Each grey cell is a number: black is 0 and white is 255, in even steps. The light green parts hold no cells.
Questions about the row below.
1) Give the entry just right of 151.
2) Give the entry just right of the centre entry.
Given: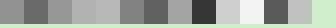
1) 178
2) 164
